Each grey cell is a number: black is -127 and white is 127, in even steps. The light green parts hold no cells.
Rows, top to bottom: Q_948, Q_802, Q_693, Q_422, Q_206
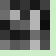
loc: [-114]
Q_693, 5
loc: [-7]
Q_206, 1
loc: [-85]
Q_802, 3
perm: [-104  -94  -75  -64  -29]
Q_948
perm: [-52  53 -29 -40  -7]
Q_206

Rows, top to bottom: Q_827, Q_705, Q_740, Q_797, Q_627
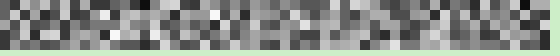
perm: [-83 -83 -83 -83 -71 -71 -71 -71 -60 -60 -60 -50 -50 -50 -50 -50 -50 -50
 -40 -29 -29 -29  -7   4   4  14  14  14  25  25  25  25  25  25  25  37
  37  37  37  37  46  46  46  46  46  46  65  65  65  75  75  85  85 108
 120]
Q_705
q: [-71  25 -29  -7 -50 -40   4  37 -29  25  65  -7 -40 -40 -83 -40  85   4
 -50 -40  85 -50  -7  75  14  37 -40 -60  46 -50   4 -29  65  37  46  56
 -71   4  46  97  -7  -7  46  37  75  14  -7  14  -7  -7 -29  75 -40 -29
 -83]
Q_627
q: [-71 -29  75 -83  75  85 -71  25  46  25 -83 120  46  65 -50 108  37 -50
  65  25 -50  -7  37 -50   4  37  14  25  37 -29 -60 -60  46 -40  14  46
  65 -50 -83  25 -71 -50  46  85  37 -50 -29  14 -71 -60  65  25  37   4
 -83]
Q_797
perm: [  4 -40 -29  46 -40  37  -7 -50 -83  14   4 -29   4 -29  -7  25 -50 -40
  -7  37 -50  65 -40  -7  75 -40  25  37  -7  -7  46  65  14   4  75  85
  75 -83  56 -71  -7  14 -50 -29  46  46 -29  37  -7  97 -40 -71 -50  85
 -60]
Q_740

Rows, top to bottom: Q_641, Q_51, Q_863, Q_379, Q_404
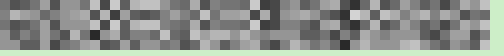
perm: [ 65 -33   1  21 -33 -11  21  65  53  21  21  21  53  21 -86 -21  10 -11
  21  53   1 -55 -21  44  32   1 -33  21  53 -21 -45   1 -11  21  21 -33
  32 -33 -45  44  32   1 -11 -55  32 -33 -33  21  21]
Q_404
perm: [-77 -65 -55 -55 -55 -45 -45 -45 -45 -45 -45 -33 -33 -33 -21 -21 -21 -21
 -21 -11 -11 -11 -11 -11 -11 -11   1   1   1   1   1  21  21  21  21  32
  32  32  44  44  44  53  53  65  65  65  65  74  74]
Q_863
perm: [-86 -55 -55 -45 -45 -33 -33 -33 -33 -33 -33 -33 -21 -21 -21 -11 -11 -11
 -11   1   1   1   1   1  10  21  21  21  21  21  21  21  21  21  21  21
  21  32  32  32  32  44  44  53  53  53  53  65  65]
Q_404
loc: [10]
Q_404, 33

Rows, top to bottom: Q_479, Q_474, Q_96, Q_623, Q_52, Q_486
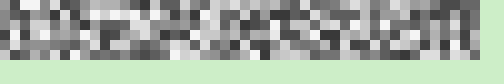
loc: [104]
Q_623, 28
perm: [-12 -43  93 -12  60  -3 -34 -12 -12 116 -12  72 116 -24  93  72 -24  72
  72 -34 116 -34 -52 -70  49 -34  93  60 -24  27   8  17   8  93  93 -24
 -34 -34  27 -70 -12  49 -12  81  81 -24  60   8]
Q_96
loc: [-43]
Q_96, 47
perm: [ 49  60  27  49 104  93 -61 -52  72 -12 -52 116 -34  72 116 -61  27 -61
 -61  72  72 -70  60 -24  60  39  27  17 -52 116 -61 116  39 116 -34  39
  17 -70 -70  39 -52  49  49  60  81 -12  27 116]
Q_623

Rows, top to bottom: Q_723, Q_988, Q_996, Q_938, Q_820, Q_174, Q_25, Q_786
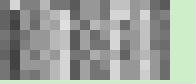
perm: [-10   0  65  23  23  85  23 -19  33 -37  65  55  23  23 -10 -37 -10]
Q_938
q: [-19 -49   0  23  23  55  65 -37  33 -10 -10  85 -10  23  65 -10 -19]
Q_820
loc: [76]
Q_786, 15
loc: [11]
Q_25, 11

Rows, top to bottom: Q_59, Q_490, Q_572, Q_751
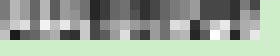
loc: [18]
Q_490, 8
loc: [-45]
Q_490, 14

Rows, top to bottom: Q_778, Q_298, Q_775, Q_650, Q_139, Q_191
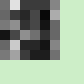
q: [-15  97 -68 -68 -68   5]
Q_778
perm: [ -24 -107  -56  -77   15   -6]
Q_775

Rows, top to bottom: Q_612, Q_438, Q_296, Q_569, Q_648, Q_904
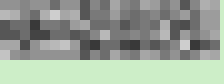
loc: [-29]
Q_569, 9
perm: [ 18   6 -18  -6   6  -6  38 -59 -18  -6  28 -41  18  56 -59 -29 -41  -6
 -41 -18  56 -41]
Q_569

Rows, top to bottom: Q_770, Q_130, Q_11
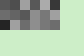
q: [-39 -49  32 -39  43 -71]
Q_770
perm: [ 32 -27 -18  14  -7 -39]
Q_130
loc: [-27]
Q_130, 2

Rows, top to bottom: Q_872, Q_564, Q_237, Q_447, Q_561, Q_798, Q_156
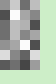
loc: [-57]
Q_156, 3
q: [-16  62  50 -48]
Q_237
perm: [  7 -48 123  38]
Q_564

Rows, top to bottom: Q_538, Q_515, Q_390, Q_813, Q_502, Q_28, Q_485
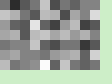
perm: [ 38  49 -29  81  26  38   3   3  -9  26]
Q_28
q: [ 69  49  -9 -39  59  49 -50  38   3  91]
Q_515
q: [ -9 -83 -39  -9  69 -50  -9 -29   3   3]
Q_538
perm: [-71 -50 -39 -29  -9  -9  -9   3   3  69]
Q_502
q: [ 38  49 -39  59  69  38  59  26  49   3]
Q_813
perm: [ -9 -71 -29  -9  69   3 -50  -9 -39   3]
Q_502
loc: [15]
Q_485, 4

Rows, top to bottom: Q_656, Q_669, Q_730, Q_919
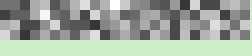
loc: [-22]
Q_669, 14
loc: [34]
Q_669, 15
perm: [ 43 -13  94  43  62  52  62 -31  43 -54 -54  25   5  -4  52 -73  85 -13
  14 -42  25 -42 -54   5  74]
Q_919
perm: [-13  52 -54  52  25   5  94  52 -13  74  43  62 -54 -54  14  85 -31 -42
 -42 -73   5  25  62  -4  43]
Q_730
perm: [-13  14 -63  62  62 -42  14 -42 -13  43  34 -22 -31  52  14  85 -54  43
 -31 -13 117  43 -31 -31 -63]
Q_669

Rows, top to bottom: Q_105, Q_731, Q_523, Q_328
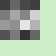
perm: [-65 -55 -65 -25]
Q_105
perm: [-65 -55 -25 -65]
Q_105
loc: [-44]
Q_328, 1
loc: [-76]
Q_328, 3

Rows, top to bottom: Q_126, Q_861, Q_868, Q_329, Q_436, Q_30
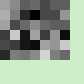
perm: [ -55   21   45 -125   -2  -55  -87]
Q_861
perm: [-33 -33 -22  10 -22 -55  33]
Q_868
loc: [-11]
Q_30, 3
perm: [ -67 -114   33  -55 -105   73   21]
Q_436
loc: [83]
Q_30, 5

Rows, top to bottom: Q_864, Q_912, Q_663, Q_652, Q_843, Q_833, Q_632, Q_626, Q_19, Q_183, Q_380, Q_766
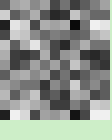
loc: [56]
Q_183, 1
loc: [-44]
Q_912, 5
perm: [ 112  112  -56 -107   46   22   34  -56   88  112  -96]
Q_766

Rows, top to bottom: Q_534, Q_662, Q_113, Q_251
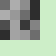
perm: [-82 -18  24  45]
Q_662
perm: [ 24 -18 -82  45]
Q_662
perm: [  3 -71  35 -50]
Q_113

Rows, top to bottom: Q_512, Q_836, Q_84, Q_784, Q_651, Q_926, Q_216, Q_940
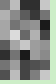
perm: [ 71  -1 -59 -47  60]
Q_940
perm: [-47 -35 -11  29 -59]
Q_216
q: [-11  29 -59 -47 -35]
Q_216
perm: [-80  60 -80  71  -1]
Q_512
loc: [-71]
Q_836, 4
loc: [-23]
Q_784, 3
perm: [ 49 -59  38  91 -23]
Q_784

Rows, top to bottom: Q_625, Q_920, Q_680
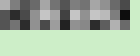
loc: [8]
Q_680, 9
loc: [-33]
Q_680, 11
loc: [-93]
Q_680, 7

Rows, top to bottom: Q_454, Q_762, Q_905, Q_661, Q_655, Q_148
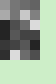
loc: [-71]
Q_655, 1
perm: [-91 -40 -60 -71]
Q_655
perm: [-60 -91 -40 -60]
Q_661
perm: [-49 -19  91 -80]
Q_148

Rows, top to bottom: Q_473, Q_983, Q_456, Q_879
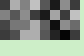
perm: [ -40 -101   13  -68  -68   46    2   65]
Q_473
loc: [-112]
Q_456, 6
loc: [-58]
Q_456, 1
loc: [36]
Q_983, 6

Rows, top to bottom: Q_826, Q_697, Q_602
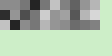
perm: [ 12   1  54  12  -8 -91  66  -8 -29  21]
Q_826
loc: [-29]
Q_826, 8
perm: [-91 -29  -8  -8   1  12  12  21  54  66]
Q_826
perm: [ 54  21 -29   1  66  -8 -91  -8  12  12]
Q_826
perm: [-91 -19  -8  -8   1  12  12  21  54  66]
Q_602

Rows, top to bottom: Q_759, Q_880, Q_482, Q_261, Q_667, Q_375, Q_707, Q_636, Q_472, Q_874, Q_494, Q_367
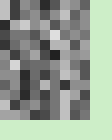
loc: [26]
Q_375, 9
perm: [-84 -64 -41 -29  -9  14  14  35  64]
Q_759
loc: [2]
Q_707, 1
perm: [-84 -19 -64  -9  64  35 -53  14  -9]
Q_874
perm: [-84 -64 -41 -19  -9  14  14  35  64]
Q_636

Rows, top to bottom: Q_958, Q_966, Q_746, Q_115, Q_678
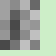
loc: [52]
Q_958, 3
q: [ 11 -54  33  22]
Q_746
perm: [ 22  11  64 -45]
Q_115
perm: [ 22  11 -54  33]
Q_746
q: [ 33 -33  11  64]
Q_966
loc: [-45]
Q_115, 2
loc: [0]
Q_678, 4

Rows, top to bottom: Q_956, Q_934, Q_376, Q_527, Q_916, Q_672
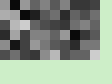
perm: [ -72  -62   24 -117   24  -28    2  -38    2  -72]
Q_956
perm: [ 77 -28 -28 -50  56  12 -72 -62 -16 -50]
Q_672
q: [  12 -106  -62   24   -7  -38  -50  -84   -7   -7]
Q_916
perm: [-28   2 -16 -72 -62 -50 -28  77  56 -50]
Q_376

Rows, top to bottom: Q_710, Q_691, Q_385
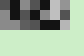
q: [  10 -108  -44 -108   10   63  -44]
Q_691
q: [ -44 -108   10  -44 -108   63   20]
Q_710
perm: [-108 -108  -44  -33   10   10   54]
Q_385
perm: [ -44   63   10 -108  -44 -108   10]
Q_691
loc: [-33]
Q_385, 3
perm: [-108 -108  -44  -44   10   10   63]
Q_691
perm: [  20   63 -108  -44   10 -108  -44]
Q_710

